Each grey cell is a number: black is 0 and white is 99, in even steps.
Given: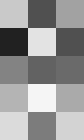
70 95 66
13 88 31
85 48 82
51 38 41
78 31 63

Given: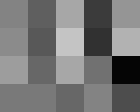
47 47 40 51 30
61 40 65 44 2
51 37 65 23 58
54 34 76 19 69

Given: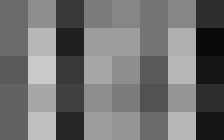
35 78 22 65 55 35 71 8
38 75 15 61 58 41 71 8
41 71 12 61 61 45 68 4
38 65 25 55 48 32 58 18
41 55 22 48 52 45 52 18

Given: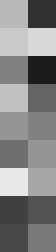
78 84
90 65
43 58
58 50
28 47
75 39
25 32
72 19
50 11

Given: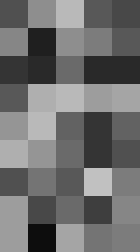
58 72 38 20 38
34 68 72 61 64
68 58 41 20 31
31 55 72 34 28
31 45 34 75 48
61 28 41 24 52
20 16 41 16 16
52 12 55 48 34
61 5 64 45 48

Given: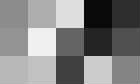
57 93 39 14 31
71 75 25 79 51
54 67 86 4 18

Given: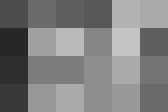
15 62 72 52 76 37
22 59 66 55 59 41
18 48 48 55 66 45
30 41 37 34 69 66

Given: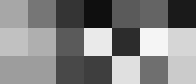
75 68 35 91 17 95 83
61 61 28 24 87 43 79
65 46 20 6 35 39 10
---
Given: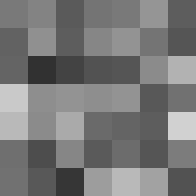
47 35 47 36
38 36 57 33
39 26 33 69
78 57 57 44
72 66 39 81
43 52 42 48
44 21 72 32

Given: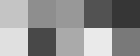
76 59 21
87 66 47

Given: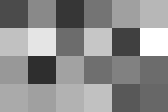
29 21 62
75 42 25
59 63 50
66 69 34

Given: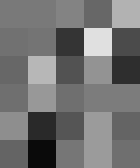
47 51 69
44 20 29
40 32 18
43 43 48
55 33 39
39 46 43

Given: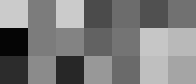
79 79 42 44
2 51 45 72
17 15 41 64

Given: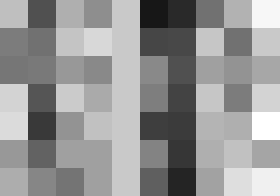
74 68 78 16 69
48 76 78 28 44
46 59 78 31 57
82 79 78 26 48
85 57 78 23 68
59 62 78 21 75
67 45 78 14 86
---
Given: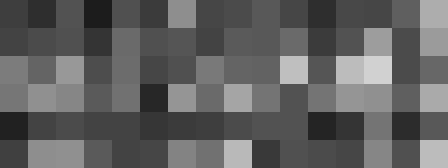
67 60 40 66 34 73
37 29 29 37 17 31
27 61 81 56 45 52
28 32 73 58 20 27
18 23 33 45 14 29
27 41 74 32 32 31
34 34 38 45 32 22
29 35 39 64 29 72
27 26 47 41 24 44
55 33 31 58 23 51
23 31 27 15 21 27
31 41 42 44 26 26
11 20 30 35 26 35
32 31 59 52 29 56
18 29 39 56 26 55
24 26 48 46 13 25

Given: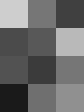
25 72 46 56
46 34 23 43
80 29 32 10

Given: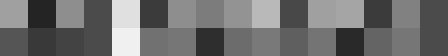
29 29
50 46
23 39
64 16
62 45
28 37
72 47
57 42
48 18
55 46
23 44
87 93
29 29
55 26
14 22
62 33

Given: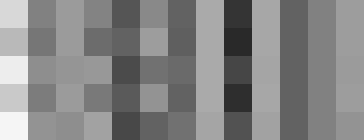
61 61 60 61 57
50 50 50 50 50
38 38 38 38 38
65 65 64 65 63
20 16 27 18 32
66 66 66 66 64
38 37 41 38 44
53 61 44 57 38
33 38 29 35 28
51 42 59 47 63
60 60 58 60 55
50 46 55 48 57
84 72 92 78 95

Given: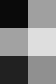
62 86 56
4 63 13

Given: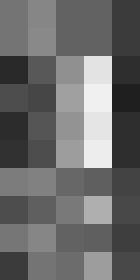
23 23 18 12 18 18 26 28 24 28
38 38 88 93 89 92 37 68 37 61
38 38 56 62 57 61 40 47 38 42
52 53 34 27 33 30 50 37 52 45
45 45 16 30 17 19 48 30 46 23

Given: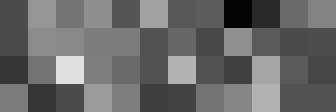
51 30 27 32
41 29 35 32
16 35 64 69
2 56 25 52
36 28 32 45
34 40 69 26
63 32 32 24
33 48 41 49
55 48 49 60
45 53 87 29
58 54 45 21
29 29 21 48
